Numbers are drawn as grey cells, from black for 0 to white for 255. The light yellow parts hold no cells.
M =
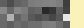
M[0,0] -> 95
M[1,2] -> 134
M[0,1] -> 77
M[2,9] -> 230
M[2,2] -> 98
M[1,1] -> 104
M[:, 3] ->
[105, 123, 116, 101]
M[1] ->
[137, 104, 134, 123, 96, 102, 41, 54, 94, 66]
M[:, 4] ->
[124, 96, 89, 111]
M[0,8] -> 125
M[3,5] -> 111
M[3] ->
[106, 95, 110, 101, 111, 111, 124, 127, 111, 90]

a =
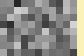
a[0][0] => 139
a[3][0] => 69
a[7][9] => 108
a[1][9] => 188
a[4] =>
[182, 90, 124, 157, 126, 114, 197, 117, 99, 160, 180]
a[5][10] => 158
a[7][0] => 167
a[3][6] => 64
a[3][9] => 103
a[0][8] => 71
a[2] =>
[114, 186, 165, 108, 84, 129, 74, 162, 131, 139, 120]
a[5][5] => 152
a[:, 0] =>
[139, 129, 114, 69, 182, 136, 132, 167]
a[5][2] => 141
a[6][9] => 110
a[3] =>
[69, 46, 154, 142, 160, 113, 64, 91, 132, 103, 211]
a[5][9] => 99
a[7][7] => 109
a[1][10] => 156
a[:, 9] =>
[183, 188, 139, 103, 160, 99, 110, 108]
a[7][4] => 100
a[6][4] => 161
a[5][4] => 97
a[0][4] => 120
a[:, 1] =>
[143, 122, 186, 46, 90, 99, 136, 84]
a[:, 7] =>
[91, 164, 162, 91, 117, 147, 125, 109]

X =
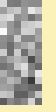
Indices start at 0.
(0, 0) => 216
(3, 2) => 126
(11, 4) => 58
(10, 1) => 140
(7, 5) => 147
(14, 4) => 211
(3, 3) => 197
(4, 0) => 250
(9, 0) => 115
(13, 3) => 96
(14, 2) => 119
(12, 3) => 119
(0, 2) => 121
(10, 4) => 142
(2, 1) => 220
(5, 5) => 166
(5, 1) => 130
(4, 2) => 140
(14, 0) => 94
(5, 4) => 134
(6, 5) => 126
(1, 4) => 231
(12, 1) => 156
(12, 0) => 161
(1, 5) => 206
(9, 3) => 221

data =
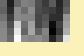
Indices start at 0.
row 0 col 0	105
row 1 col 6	67
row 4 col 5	96
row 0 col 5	80
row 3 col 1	78
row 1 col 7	60
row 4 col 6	132
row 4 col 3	100
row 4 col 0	136
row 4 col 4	166
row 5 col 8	85
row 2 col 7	47
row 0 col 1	30
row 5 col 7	35
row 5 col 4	133
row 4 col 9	173
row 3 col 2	207
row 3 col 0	131
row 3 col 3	111

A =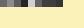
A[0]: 104
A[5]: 99
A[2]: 92

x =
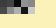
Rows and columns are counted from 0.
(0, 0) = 60
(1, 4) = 202
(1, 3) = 20

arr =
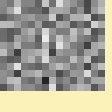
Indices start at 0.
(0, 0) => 138
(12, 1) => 131
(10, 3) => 158
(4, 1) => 89
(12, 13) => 87
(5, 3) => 143
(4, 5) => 129
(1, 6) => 83
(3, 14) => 171
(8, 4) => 179
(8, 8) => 129
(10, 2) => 64
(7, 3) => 156
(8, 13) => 85
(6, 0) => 156
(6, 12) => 64
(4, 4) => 178
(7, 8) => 156
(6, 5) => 106
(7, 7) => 67
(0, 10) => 146
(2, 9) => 118
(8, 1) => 90
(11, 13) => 165
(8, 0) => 111
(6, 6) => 178
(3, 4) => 111
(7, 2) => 63
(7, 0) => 187
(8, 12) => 190
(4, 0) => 108
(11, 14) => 168
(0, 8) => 222
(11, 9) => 139
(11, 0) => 141
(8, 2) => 98
